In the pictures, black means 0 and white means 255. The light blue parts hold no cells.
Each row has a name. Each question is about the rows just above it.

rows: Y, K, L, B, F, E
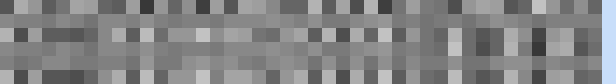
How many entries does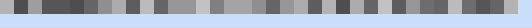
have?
37
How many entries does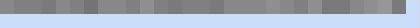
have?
29
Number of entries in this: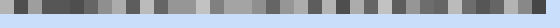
39
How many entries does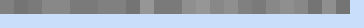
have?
25
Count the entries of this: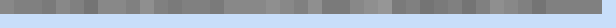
43
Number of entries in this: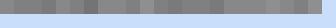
23
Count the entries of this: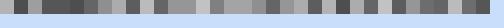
35

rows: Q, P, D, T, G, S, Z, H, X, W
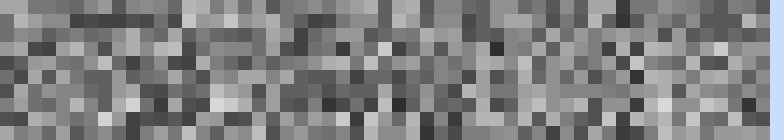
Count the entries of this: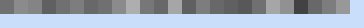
25
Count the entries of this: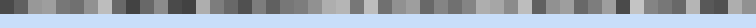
54

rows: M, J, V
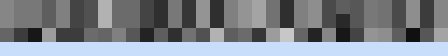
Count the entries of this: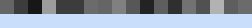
18
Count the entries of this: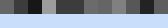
12
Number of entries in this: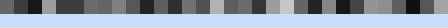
32
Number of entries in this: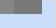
3
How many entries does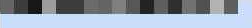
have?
17
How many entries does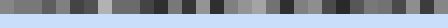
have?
32
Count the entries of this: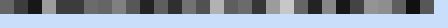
31

